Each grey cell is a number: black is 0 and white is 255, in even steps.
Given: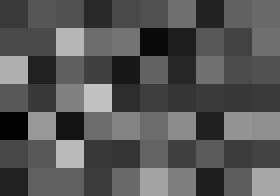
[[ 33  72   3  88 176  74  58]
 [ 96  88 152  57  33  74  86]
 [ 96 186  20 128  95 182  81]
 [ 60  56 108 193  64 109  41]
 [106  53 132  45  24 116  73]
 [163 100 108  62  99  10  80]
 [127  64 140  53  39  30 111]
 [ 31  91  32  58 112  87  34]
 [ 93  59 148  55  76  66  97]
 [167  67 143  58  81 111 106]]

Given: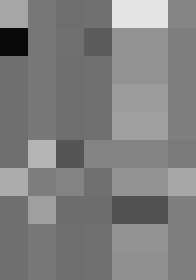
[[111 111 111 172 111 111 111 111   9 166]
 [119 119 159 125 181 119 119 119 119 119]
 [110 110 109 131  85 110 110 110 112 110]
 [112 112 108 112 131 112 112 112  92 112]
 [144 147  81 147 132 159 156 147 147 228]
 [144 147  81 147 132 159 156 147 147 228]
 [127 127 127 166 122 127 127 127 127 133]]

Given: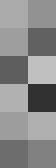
[[109 157 177  94 158 170]
 [129 175  49 192  97 146]]

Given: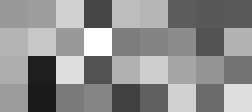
[[156 173 180 153]
 [ 26  30 199 158]
 [122 223 153 209]
 [133  82 254  69]
 [ 64 176 125 189]
 [ 96 206 132 181]
 [209 166 140  92]
 [107 148  82  88]
 [223 115 179  89]]

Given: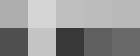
[[ 80 173]
 [196 212]
 [ 56 191]
 [ 95 188]
 [105 185]]

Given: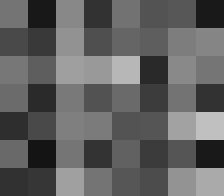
[[ 49 105  46 107 119  73 116]
 [ 54  20  73  42  94  57  24]
 [160 117 127 121 159 146 136]
 [116  51 123  82 153  79  50]
 [ 86  97  83 106 183 101 114]
 [ 76  59  85  60  41  94  83]
 [147  85 162 115 137 125  87]
 [170  25 192  50 117 133  25]]
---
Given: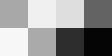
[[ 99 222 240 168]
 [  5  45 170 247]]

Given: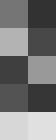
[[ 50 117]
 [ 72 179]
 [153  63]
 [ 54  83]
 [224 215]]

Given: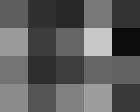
[[ 51 120  39  48  95]
 [ 11 200 101  60 155]
 [ 98 102  62  45 116]
 [ 56 157 129  85 139]]

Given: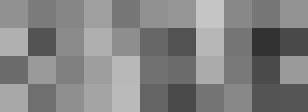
[[147 119 136 197 150 144 119 159 134 123 145]
 [ 73  50 117 183  82 103 142 175 139  83 176]
 [154  75 121 171 108 113 184 158 128 154 108]
 [ 85  84 136 116  74 100 186 164 143 111 168]]

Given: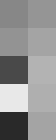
[[149 135]
 [164 147]
 [179  73]
 [175 232]
 [164  41]]

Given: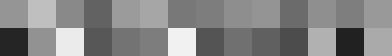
[[153 126 143 107 148 142 125 120 166 155  98 137 191 149]
 [170  33 177  76  96 112  84 241 125 115  87 235 146  37]]

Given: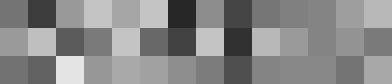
[[184 158 132 128 118  69 140  39 196 166 195 153  60 116]
 [122 147 132 154 184  49 195  66 104 196 122  91 191 154]
 [168 116 135 135 132  79 124 142 161 169 151 228  98 114]]

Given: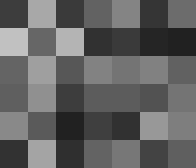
[[108  53 132  98  58 168  61]
 [ 33  37  58  49 180 102 193]
 [ 97 129 116 130  87 159 100]
 [116  82  92  92  61 144  95]
 [126 152  49  63  33  90 137]
 [ 95  67 119  99  47 164  50]]
